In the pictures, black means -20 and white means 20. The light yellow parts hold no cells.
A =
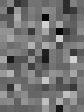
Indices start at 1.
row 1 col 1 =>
-3
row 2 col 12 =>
-4
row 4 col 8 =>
-1
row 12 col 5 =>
2
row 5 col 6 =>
0
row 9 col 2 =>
-16
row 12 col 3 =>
-3
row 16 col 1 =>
-5
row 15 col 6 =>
-1
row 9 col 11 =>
13
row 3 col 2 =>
-6
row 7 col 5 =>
8
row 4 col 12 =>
0
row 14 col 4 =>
2
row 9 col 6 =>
-7
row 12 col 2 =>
-3
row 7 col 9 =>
-9
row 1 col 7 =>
-4
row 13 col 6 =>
-5
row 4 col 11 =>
-5
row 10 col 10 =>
-4
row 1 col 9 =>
-3
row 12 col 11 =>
-5
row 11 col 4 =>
0
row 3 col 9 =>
-4
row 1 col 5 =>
-2
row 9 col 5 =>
3
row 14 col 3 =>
0
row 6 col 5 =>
-1
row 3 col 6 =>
-3
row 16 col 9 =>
-16
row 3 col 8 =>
0
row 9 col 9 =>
-3
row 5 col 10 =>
-12
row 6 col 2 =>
6
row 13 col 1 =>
-3
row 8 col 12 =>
-6

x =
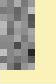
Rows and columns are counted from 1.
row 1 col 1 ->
4
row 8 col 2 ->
1
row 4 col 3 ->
6
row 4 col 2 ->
-1
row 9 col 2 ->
1
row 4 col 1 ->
9
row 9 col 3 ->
-2
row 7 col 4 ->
2
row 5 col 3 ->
4
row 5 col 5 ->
6
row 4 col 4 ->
3
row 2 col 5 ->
10
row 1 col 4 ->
-1
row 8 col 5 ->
-14
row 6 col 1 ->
2

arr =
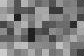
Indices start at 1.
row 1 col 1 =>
10
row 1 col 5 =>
2
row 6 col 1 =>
-5
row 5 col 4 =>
-2
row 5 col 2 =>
-9
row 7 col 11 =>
-2
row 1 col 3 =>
-7
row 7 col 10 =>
5
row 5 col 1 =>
2
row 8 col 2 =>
4
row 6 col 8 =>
-9
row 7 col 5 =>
2
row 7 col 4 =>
10
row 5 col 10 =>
-4
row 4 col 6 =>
6
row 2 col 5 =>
-8
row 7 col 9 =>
10
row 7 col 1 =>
5
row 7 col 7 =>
1
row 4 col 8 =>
-6
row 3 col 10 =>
-2
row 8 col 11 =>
-4
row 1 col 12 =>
-8
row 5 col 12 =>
6
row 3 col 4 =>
4
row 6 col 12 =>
2

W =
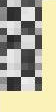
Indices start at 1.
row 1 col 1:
-9
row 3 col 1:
1
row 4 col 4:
-11
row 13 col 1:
7
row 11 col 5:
-11
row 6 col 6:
-10
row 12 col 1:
2
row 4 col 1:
14
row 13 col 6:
-7
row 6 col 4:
15
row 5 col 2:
15
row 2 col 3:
-12
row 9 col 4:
-10
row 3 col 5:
16
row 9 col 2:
16
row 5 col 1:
-8
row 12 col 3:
-12
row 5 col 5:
-9
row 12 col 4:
17
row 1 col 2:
14
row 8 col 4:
-9
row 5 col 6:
5
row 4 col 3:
14
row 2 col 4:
15
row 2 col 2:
-13
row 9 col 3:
14

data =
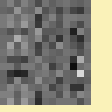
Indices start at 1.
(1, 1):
-3
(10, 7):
0
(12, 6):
2
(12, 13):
-5
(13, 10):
-2
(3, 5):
-1
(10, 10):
-1
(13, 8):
-9
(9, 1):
-3
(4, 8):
-4
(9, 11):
-12
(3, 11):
-1
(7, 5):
-3
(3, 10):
-1
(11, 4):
-14
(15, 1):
-2
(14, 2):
0
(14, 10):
0
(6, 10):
-3
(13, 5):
-3
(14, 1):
0
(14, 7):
-2
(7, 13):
-2
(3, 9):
-6
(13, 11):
-12
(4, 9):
-7
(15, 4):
4
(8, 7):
-2
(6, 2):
-3
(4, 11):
-4
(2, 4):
-3
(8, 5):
-2
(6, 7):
-8

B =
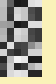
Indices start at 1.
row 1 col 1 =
10
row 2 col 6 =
-11
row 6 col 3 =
13
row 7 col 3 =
-10
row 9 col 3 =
18
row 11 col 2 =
14
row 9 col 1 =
-14
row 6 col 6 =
-11
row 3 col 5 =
-7
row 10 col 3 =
-14
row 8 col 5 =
13
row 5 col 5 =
-9
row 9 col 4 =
16
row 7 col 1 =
-13
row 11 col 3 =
16
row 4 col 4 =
-14
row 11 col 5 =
-14
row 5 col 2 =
-12
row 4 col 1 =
5
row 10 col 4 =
-11
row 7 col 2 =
15

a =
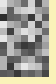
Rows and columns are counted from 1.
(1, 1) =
16
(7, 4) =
-11
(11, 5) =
-5
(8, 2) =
10
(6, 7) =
8
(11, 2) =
-5
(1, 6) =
-8
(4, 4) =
-3
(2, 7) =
2
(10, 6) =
10
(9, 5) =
8
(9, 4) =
5
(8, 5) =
-7
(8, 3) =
5
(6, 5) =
14
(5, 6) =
9
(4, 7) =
8
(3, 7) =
-6
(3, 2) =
-5
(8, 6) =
3
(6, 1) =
16

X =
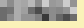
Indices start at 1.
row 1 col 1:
7
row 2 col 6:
-8
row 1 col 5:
9
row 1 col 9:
5
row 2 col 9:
1
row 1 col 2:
2
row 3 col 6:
0
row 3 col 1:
-3
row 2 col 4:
5
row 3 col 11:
-3
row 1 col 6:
2
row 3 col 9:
-4

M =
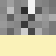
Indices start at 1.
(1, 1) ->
2
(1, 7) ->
0
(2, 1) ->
1
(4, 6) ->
1
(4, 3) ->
1
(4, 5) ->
1
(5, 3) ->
2
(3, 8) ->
7
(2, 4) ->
-13
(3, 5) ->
-9
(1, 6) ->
1
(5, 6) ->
7
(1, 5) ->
18
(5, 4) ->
12
